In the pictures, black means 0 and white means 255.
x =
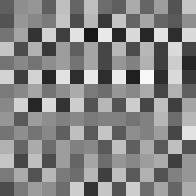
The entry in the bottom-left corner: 76
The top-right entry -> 197
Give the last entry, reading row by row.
171
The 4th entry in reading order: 95
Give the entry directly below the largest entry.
171
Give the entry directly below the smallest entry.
165
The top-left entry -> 95
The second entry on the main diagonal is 150
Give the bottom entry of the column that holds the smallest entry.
51
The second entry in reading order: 142
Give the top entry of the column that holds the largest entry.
101
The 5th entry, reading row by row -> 191
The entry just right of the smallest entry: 233
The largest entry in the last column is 226
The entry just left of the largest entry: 31
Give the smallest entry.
23
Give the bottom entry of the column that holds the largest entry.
109
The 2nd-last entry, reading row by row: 101
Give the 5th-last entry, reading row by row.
205
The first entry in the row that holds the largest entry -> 211
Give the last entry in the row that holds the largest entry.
57
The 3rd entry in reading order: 150
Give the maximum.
248
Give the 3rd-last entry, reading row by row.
165
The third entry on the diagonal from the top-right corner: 226
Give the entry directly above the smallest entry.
183
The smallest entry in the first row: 83
